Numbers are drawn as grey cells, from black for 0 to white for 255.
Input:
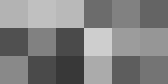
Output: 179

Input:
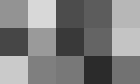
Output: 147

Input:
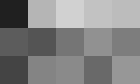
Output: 32

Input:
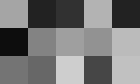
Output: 165

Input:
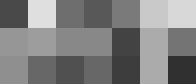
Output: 73

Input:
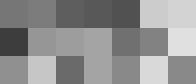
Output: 118

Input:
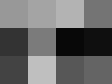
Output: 152

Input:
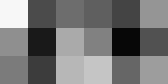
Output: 247

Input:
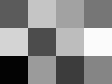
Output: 91
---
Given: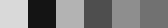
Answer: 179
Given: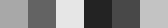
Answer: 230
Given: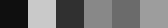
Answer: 48
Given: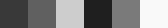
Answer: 205
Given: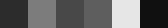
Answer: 72
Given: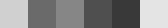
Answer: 134
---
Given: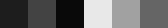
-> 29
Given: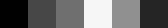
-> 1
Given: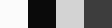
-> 251
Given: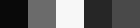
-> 9
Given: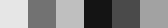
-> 230
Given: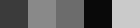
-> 59
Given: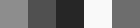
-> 141
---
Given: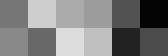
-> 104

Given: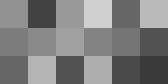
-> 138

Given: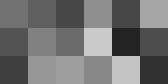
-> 129

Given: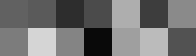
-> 213

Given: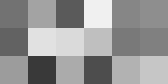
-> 225

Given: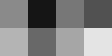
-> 104
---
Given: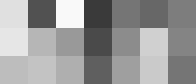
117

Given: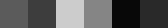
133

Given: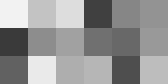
64

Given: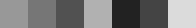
34

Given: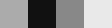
17

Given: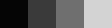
58

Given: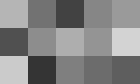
66

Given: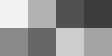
178

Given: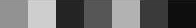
178

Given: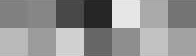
229
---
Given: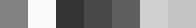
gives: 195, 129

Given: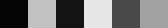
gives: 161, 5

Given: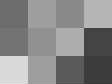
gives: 181, 218

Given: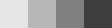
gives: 62, 229

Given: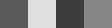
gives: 135, 89

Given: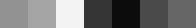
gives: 102, 146

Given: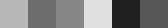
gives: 87, 183

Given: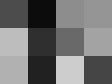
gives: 149, 177

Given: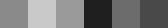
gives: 73, 138

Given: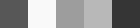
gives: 53, 87
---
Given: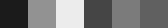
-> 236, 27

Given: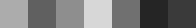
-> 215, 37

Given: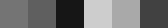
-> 205, 22

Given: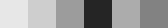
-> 231, 37

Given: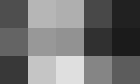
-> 223, 27

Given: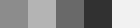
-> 241, 49

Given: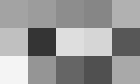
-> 244, 52
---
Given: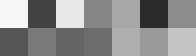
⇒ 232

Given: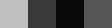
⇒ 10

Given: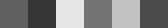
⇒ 230

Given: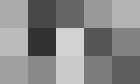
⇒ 102

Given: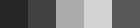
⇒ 171

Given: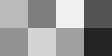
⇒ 241

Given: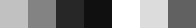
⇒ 39

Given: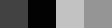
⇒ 194

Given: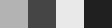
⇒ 233

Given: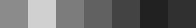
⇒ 124
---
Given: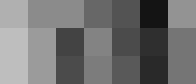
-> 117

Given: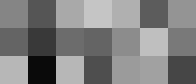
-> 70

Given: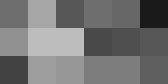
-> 95

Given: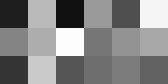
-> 98

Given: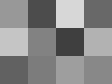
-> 136

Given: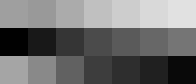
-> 9

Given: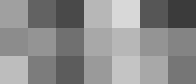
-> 118

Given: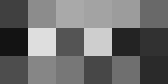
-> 42

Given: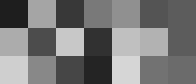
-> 107
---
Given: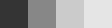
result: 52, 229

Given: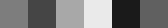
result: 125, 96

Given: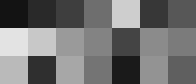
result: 19, 95

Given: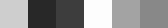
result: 206, 136

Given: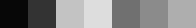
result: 7, 174

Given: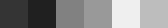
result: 52, 189

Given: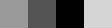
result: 154, 213
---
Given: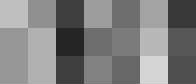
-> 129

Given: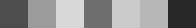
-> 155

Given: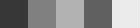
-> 128

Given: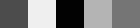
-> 117

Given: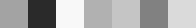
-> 177

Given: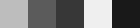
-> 91

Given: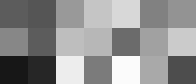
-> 147
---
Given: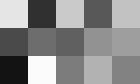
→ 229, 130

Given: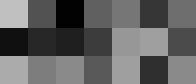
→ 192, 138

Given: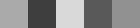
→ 170, 145

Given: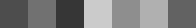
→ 77, 98

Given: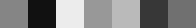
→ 133, 112

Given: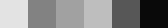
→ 227, 9
